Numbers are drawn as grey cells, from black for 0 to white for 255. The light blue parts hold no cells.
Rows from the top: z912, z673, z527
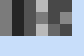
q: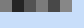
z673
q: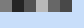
z527

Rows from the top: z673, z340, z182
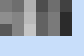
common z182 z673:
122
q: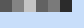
z182

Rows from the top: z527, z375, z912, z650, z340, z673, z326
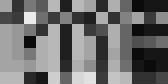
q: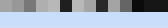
z340
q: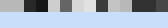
z326
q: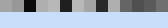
z650
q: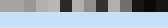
z673
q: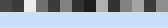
z375
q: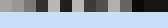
z912

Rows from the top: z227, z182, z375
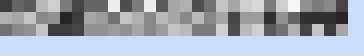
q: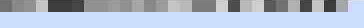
z375
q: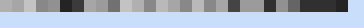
z182
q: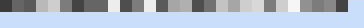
z227

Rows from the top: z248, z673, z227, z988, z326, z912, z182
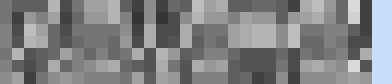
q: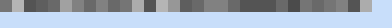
z326
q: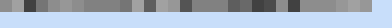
z182

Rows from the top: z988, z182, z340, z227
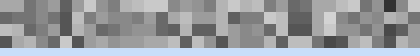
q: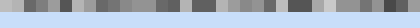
z340
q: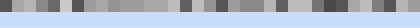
z227
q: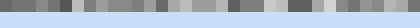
z182

